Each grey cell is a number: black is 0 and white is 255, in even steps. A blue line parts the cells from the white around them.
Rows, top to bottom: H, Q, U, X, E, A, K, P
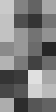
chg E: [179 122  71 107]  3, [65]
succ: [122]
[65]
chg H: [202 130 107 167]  3, [99]
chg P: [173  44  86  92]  4, [99]
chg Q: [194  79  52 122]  4, [115]

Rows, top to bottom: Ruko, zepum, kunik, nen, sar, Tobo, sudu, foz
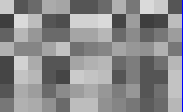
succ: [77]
[210]
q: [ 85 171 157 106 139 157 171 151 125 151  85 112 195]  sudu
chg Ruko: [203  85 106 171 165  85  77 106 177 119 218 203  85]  7, [85]
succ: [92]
[106]
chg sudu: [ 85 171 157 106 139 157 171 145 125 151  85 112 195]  8, [151]

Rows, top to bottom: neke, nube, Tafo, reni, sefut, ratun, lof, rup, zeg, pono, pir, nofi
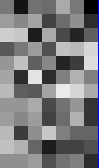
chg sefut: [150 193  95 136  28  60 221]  5, [36]
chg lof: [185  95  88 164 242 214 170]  5, [234]
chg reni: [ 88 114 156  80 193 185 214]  2, [120]
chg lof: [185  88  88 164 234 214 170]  2, [95]
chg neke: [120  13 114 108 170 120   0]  2, [20]
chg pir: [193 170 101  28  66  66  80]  2, [177]

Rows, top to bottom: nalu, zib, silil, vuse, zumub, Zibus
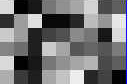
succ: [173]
[58]
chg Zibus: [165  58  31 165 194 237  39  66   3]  1, [173]
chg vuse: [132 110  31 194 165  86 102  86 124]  4, [202]
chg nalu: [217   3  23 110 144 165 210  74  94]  4, [118]
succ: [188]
[150]

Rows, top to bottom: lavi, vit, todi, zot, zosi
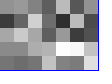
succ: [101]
[209]
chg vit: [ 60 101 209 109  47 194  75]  6, [187]
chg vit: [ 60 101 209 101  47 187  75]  4, [109]

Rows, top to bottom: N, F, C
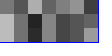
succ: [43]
[133]
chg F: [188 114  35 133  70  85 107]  7, [99]
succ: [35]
[133]

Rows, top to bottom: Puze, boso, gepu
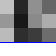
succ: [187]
[46]
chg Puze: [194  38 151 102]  3, [144]
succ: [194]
[38]
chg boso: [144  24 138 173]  1, [151]
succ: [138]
[173]
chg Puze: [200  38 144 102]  1, [194]

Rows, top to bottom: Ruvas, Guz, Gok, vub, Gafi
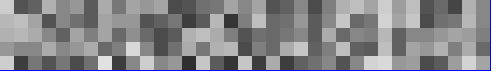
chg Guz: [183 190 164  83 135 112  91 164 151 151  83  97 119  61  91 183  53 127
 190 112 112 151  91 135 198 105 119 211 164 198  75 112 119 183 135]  20, [105]
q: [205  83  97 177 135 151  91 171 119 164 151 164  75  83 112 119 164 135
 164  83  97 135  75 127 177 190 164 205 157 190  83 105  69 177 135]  Ruvas
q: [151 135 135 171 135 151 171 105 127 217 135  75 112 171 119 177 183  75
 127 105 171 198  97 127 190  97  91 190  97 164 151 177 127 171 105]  vub
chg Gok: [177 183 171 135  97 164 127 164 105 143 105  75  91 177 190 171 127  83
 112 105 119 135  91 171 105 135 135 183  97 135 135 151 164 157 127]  27, [127]
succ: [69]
[177]
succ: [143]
[105]

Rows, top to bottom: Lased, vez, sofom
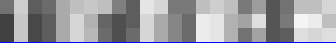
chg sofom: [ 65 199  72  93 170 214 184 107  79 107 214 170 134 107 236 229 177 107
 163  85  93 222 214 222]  18, [114]
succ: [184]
[107]
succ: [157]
[85]
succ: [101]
[79]
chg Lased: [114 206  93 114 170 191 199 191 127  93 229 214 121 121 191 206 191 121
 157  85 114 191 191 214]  4, [107]

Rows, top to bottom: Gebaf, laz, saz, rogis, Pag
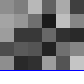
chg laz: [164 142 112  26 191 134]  2, [150]
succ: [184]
[98]
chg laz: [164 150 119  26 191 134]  3, [112]
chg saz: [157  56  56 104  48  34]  6, [41]
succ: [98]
[170]
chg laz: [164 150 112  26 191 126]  6, [134]

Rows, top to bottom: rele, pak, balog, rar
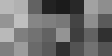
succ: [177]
[98]
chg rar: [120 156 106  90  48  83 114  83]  1, [127]
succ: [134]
[127]

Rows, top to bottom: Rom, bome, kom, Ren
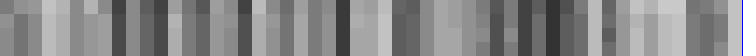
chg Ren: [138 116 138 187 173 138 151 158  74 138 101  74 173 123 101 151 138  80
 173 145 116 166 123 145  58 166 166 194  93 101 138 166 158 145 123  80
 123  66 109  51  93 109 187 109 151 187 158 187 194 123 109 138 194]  33, [166]
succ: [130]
[80]

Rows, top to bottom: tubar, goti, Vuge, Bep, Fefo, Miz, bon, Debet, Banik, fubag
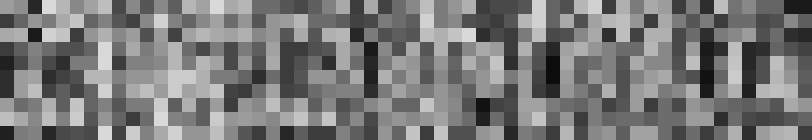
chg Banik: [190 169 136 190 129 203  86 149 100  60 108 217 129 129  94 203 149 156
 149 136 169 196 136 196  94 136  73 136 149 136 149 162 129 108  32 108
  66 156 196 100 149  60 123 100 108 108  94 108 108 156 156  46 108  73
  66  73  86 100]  14, [123]
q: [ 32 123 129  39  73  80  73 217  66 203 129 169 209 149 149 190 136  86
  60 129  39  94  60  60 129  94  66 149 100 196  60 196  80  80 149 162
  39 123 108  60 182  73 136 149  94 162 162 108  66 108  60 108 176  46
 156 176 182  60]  fubag
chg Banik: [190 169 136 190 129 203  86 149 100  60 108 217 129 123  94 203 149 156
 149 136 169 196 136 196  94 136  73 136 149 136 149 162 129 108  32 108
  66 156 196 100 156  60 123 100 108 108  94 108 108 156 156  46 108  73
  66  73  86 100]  41, [149]
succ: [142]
[39]
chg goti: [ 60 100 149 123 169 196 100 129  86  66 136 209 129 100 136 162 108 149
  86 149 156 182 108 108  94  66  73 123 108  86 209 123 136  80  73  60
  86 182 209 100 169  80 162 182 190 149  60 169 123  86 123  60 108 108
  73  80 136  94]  30, [94]
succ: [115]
[136]
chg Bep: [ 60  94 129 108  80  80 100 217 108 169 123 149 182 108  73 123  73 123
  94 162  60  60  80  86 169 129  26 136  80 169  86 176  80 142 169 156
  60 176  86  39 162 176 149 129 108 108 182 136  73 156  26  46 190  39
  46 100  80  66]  34, [136]

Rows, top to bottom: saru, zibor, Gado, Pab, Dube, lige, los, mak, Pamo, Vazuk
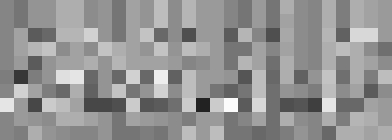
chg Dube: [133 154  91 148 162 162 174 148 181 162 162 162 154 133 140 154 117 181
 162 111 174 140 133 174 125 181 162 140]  26, [174]
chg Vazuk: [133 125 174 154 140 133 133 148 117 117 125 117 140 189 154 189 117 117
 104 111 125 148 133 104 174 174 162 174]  4, [148]
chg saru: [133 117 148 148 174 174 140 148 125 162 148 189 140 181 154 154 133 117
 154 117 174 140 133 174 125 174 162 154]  9, [117]
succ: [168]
[140]
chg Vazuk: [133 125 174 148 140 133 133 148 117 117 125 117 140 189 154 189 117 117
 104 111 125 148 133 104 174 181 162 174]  26, [174]
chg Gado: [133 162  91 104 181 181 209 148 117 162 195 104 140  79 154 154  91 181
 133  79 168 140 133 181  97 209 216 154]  26, [216]

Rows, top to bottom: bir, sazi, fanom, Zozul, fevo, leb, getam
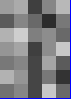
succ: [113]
[134]
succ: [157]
[171]
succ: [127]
[141]
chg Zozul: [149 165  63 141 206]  5, [200]
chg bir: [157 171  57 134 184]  3, [63]
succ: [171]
[63]

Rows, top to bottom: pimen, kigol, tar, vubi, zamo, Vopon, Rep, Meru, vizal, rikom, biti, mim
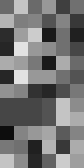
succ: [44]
[158]
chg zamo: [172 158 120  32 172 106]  4, [25]
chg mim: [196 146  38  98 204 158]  2, [140]
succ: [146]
[132]
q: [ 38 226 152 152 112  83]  Vopon
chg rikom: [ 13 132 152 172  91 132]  4, [166]

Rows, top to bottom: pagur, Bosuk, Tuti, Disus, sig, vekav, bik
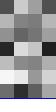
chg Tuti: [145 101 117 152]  4, [159]
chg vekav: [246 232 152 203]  4, [211]
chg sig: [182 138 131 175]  1, [189]

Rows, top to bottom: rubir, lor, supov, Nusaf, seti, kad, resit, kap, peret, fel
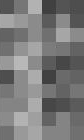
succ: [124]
[118]
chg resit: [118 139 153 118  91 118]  5, [99]
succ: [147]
[166]

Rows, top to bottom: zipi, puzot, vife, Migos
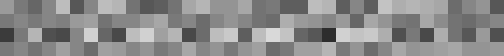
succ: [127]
[154]
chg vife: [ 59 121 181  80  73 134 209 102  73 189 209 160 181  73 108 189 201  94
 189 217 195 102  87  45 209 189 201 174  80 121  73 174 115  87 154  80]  26, [195]
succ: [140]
[115]
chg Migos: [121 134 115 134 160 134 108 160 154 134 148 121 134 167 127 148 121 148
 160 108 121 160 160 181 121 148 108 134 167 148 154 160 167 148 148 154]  15, [134]

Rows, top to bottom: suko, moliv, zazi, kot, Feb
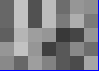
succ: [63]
[88]
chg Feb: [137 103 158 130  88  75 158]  7, [166]
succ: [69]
[150]

